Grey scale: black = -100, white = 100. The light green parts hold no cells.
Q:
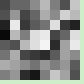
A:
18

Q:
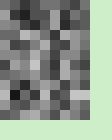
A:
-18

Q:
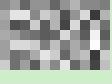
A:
-12

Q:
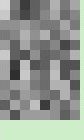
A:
-35

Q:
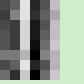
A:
-63
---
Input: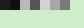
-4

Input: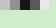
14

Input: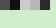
-39

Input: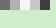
39

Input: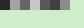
-21

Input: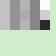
34

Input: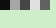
-25

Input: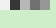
18

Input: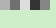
5

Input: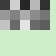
2
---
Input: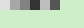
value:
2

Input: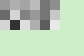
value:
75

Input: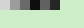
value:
-17

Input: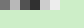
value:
-36

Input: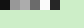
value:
35

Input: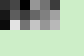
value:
-10

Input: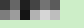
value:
-84
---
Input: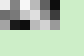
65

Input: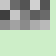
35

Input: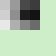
4

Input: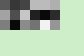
90

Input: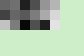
-76

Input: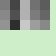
23

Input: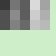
53
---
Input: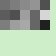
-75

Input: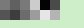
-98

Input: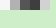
-51

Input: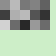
-69

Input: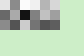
-85

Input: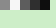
-89

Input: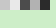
-66
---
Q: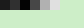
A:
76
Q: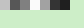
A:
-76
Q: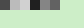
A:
-23
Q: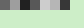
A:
-57
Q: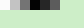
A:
-28
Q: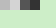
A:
-60
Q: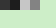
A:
3
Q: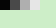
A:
80
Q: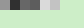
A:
53
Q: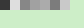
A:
58
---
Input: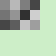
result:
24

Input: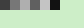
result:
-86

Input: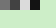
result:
-85

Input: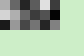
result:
1

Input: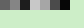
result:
-95

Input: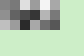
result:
-32

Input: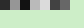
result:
-19
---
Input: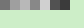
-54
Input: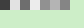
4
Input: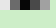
26
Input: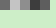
-26
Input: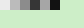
-86
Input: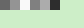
-65
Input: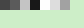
27
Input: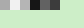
-53
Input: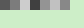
7
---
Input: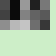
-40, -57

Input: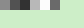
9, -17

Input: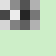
76, 39

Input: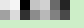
82, -43

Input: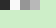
-66, 44

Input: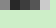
5, 59
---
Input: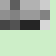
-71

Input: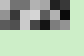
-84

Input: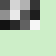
-69

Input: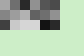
68

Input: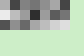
48

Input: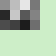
-50
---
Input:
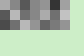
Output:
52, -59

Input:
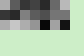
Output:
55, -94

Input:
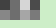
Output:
68, -49

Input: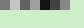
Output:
54, -84

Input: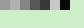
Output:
57, -94

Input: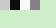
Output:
95, -90
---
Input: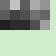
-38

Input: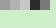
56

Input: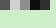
11

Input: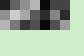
-30

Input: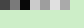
59

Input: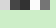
-61
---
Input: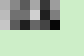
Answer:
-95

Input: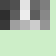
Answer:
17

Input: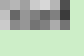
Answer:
-9

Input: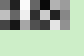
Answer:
14

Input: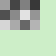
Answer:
41

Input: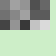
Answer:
71
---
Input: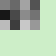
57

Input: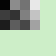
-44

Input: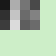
-26

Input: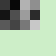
-6

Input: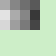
-4

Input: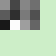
24

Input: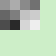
68
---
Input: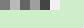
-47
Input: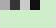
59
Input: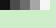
30
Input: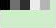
84
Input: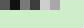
61
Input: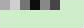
7
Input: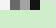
28
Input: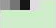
-83
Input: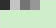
-9
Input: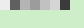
67
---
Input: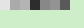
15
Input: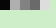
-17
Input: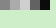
-23
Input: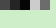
60
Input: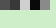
-93
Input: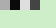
74
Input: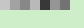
17
